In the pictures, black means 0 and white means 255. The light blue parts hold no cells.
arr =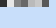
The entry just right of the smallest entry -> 231
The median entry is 131
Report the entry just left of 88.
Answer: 200

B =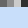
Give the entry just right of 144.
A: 203
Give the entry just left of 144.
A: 102

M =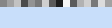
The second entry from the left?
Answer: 162
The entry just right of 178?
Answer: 207
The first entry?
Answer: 134
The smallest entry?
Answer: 30
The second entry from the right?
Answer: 220

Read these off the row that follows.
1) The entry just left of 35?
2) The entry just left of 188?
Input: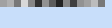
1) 92
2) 161
